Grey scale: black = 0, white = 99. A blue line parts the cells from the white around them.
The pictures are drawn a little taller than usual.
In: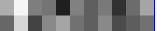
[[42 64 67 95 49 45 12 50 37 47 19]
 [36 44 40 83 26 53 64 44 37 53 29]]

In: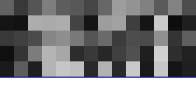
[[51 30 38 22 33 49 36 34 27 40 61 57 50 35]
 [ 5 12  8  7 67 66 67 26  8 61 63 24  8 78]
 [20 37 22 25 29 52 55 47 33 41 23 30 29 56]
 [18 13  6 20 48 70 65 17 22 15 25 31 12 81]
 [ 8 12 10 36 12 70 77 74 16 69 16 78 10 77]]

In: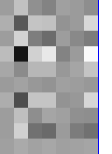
[[60 55 61 75 56 51 62]
 [60 84 68 34 76 75 57]
 [53 48 61 82 49 42 61]
 [60 97 73  8 81 90 51]
 [64 76 65 54 71 71 59]
 [61 59 60 63 59 57 62]
 [59 83 67 30 76 76 57]
 [56 55 61 74 55 64 62]
 [48 44 61 81 44 41 60]
 [63 64 62 66 63 65 62]]

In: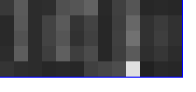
[[16 15 22 35 17 18 31 33 38 16 25 33 15]
 [23 19 16 34 17 26 35 20 26 15 24 40 19]
 [24 19 16 32 17 26 33 19 25 15 25 44 19]
 [21 17 17 36 17 24 37 24 29 15 24 35 18]
 [16 15 20 18 17 15 16 15 25 27 30 87 13]]

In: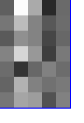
[[16 41 37 98 66]
 [34 42 46 73 51]
 [27 40 35 56 51]
 [24 47 51 83 59]
 [50 42 42 20 40]
 [44 47 39 69 50]
 [32 50 46 64 61]]

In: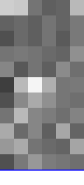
[[39 72 80 78 45 37]
 [39 47 38 41 37 45]
 [35 47 31 41 37 45]
 [39 56 45 47 45 41]
 [54 43 52 34 45 37]
 [46 47 24 72 95 68]
 [46 43 31 53 66 56]
 [43 51 45 72 52 48]
 [65 39 66 41 52 37]
 [39 64 59 66 45 41]
 [46 43 31 47 59 48]]
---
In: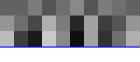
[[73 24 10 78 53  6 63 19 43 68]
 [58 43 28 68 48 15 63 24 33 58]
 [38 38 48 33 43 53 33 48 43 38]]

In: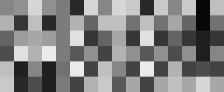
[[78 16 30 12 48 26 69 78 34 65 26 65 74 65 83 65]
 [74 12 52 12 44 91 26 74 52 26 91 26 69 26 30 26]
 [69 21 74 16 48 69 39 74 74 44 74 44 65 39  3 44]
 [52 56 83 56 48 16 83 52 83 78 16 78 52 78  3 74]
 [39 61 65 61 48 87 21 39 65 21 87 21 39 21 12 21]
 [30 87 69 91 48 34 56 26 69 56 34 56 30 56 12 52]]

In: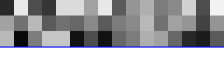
[[72  3 48 77 77  7 30  7 40 48 68 63 40 16 11 35]
 [63 44 72 35 44 40 53 35 48 53 72 44 63 58 26 58]
 [16 90 30 21 85 85 63 90 35 58 68 48 53 81 30 94]]

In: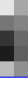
[[89 65]
 [73 56]
 [46 51]
 [20 41]
 [11 37]]

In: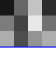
[[67 30 57 67]
 [48 26 90 44]
 [ 9 40 76 17]]

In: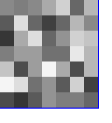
[[95 86 44 57 35 81 25]
 [76 30 61 95 66 30 71]
 [53 49 53 66 81 40 71]
 [49 61 61 44 44 90 71]
 [35 86 40 25 40 71 53]
 [30 21 35 57 49 49 40]
 [21 66 86 40 57 81 76]]

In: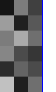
[[75 12 43]
 [61 12 34]
 [52 29 21]
 [48 66 43]
 [17 39 29]
 [ 8 48 25]]

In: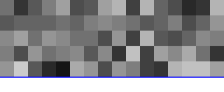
[[58 79 34 16  8 66 58 30 58 49 25 20 70 75 75 62]
 [53 62 44 58 53 44 44 30 58 25 70 34 30 39 53 49]
 [49 30 58 44 49 53 34 53 20 75 25 62 53 66 44 20]
 [44 20 34 49 62 30 34 62 70 25 70 39 30 16 20 70]
 [34 39 39 39 44 39 49 53 49 44 34 39 49 30 39 58]]
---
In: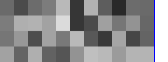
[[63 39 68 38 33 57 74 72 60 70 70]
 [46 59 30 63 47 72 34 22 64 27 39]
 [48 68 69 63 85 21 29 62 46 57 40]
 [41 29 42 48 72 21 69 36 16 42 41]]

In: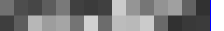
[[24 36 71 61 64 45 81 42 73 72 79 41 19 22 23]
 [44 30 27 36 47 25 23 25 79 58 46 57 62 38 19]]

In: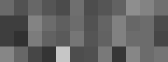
[[52 40 27 20 77 30 31 47 21 52 42 45]
 [24 19 48 38 35 46 33 38 50 42 42 27]
 [24 24 51 42 37 42 32 39 50 40 42 29]
 [41 32 40 33 29 43 30 33 38 55 51 43]]

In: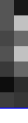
[[24 21]
 [ 5 17]
 [22 40]
 [32 75]
 [27 41]
 [33 75]
 [33  9]]

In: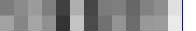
[[63 52 64 56 20 76 29 44 57 42 59 60 91]
 [48 54 60 49 25 68 27 48 49 40 50 55 87]]

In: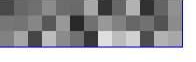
[[50 64 27 73 54 44 21 86 73 81 30 69 65]
 [46 45 52 34 59 16 44 59 50 40 44 32 54]
 [28 40 43 54 42 41 65 20 40 69 19 39 56]]

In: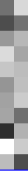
[[73 30]
 [99 79]
 [18 69]
 [64 43]
 [63 79]
 [58 74]
 [77 73]
 [85 64]
 [59 71]
 [30 44]
 [44 84]]
